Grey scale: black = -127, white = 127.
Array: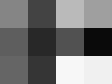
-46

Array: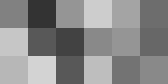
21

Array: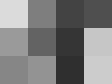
-74

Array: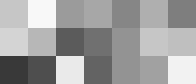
70

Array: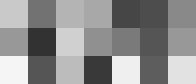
-42

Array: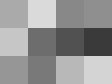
-46

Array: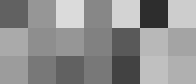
56

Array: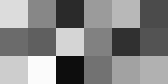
-79
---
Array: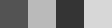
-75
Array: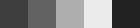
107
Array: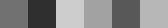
-39
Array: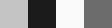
121
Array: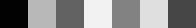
94
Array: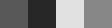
97
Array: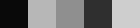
-80
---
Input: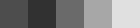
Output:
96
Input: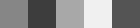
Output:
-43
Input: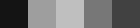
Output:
-62
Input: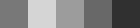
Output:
-79
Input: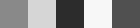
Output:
-47
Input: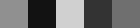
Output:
-16
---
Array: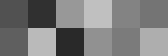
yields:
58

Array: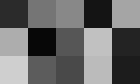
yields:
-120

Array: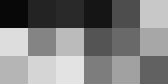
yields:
4

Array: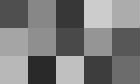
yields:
15

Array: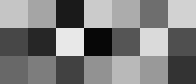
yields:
-89

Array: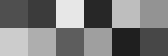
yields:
46

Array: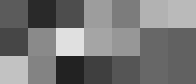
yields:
10

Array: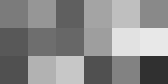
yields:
-17
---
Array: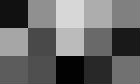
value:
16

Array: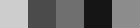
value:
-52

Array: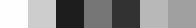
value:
77

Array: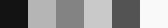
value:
53

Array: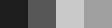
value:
-40

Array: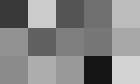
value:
75

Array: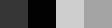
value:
-125

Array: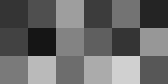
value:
-48

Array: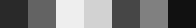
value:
-28

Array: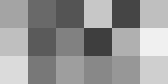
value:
-22
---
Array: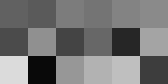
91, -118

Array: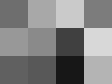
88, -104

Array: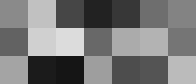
92, -106

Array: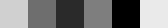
106, -127

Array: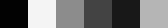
116, -125

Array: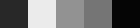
107, -122

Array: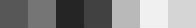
112, -90

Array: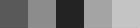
68, -92
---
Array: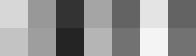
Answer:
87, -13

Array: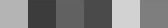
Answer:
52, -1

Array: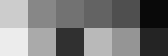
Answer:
76, -91

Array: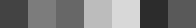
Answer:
-60, -38

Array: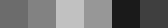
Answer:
-19, -64

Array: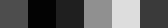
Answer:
-50, -69

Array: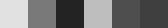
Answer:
97, -64

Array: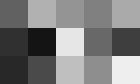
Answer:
-30, 110

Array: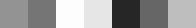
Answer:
19, 62
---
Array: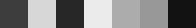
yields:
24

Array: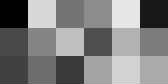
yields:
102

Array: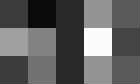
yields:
19

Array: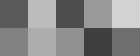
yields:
25

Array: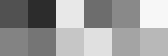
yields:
9

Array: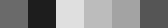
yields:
35

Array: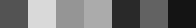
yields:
-29

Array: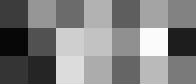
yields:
36
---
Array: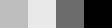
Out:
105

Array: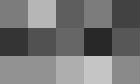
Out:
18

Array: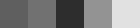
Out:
-14

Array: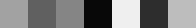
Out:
-31

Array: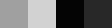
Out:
82

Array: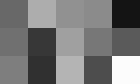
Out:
-79

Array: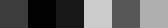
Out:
-126

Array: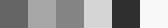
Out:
39

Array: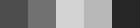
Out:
-14
